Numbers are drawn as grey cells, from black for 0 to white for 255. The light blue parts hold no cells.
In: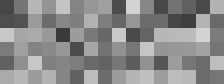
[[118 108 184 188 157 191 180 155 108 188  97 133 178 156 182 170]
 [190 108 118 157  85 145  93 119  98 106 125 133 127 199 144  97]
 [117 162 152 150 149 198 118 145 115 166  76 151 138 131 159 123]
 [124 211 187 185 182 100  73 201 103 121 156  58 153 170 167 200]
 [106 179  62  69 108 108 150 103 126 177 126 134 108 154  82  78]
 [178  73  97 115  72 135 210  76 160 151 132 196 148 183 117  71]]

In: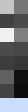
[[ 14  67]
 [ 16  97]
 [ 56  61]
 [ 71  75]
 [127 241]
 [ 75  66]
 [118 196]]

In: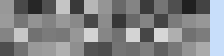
[[170 148 120  96 127 111 116  77  83 143 176 157 153 114  78]
 [124 113 175 214  70 212 113 134 211 151 120 123 113 199 132]
 [151 142 123  68 132 105  55 140  72 137 152 131 147 118 155]
 [ 67  32  79 117  59 132 105 149 183  57 197  80  38  73 152]]

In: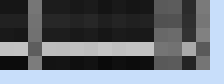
[[117  36  91  89  14  12  15  10  18  15  20  19 124  12  12]
 [ 89 170 114 117 194 195 192 197 190 193 188 189  93 195 194]
 [129  50 107 104  25  25  27  22  28  25  29  29 113  23  25]
 [118  47  82  81  34  32  36  31  39  35  39  39 114  33  33]
 [122  43  92  90  23  21  25  20  27  24  28  28 118  22  22]]

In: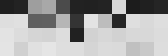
[[221 201 192 218 219 213 221 222 229 224 208 228]
 [220 216 216 210 215 210  33 221 211 213 220 227]
 [222 217 223  37 189 227  52 182  96  95 224 222]
 [ 37  32  28 216  35  33  34  75 168 158  35  31]]

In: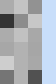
[[ 81 178 117]
 [168 178 206]
 [166 178 167]
 [168 193 172]
 [199 140  51]
 [146 195 172]]

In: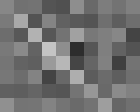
[[112 102 158 115 106 116 131 117 116 144]
 [129 139 105 151 116  85  88 101  94  96]
 [111  94 107  92 174 104  68 131 109 119]
 [115  63 129 101  69 183 154  95  99 117]
 [ 83  98 127  86  45 142 196  99 138 121]
 [ 68 135 127 120 161 115  87 178  88 109]
 [110  94 111  84  89  97 132  83 169 122]
 [128 115 125 105 142  80  84 115 113 135]]

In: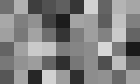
[[161 104 145 141  46 156 209  38 163  86]
 [103 190  79 141 119  47  99 157 146 120]
 [ 26 123 215 140 133 124 195 202 161 100]
 [100 202 130 159 126  52 110 163 121 160]
 [128 192  93 159 164  28  65 145 127 168]
 [166 180 100 210  54  95  81  62 177 112]]
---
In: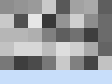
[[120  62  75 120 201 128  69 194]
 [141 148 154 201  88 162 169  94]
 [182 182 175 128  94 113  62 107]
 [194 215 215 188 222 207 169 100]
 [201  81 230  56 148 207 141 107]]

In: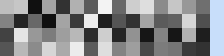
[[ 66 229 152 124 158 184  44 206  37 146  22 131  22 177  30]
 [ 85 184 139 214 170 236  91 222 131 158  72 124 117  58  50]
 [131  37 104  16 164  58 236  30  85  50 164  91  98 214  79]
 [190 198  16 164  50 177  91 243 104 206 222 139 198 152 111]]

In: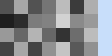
[[ 30  44 124 130 210 138 153]
 [ 67 167  67 145 196  89 145]
 [ 82 167  82 117 188  59 174]
 [153 103 180 103  51 109 188]]

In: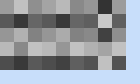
[[ 77  57  89  77  65  95  83 193  83]
 [ 89  57 102  89  57 102  95 201  95]
 [150 177 130 150 171 130 137  65 143]
 [156 193 143 164 185 137 150  51 156]
 [185 137 193 185 150 193 177 164 193]]

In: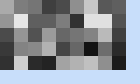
[[ 49 206  42  35 163 178 192 143  27]
 [ 57 131 137 178  69 103  19 109  42]
 [ 75 149  82 155 103 117 131 186  63]
 [149 230  95  95 125  49 224 224  82]
 [170 125 117  63  75 143 199  88  95]]

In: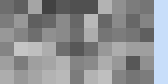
[[110  95 165  66  87  80  80 179 144 124 117]
 [124 152  95 103 138 103 185 103 138 103 132]
 [132 197 191 173 110  87 110 152 173 159 159]
 [152 132 110 144 138 110 173 117 124 117  95]
 [159 124 159 165 179 132 138 173 152  87 144]
 [173 152 165 179 185 124 179 191 132 117 124]]
